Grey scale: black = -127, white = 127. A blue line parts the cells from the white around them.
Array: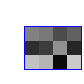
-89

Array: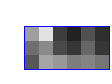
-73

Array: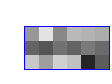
-20

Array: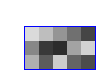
82

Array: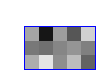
0

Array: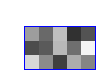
117

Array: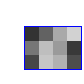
-70
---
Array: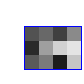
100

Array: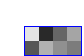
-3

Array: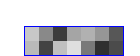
-52

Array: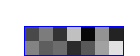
97

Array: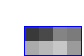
27

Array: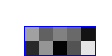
101
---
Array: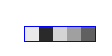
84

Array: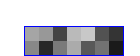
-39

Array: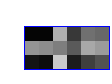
-99

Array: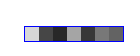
-71

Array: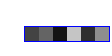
69

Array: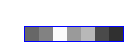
56

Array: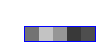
22

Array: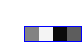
116

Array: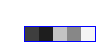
67
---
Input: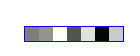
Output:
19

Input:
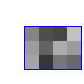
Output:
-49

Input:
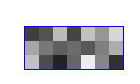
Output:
-45

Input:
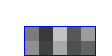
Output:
-69

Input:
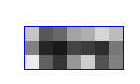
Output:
-39

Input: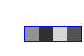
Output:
-78

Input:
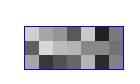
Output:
38

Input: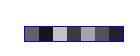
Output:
-105

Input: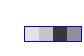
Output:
69

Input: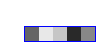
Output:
104
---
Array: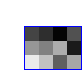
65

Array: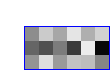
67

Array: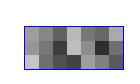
30

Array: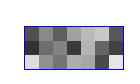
39

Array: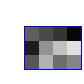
49

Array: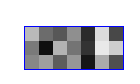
-105

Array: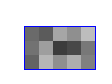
15

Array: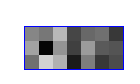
-2

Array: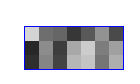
68

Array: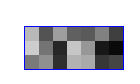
42
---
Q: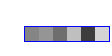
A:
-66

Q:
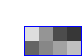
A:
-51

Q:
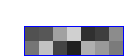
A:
-65

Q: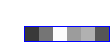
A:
49

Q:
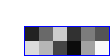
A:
-3

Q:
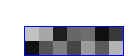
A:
-111

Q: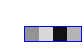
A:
-109

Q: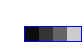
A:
-27
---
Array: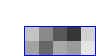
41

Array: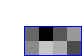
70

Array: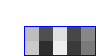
109

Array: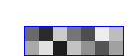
17

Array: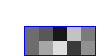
94

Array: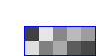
42

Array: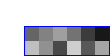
78

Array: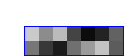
27

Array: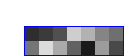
-101

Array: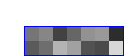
-45
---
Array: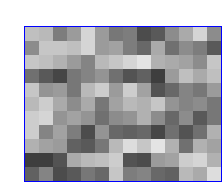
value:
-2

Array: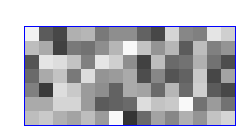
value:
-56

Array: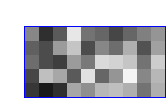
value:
-37

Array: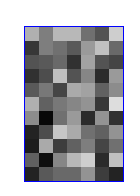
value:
56

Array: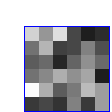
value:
95

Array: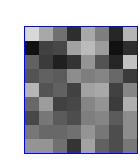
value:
-15
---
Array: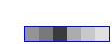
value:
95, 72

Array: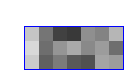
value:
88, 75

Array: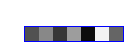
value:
114, 29

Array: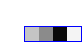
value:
116, 68

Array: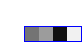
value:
113, 28

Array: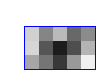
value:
112, 86
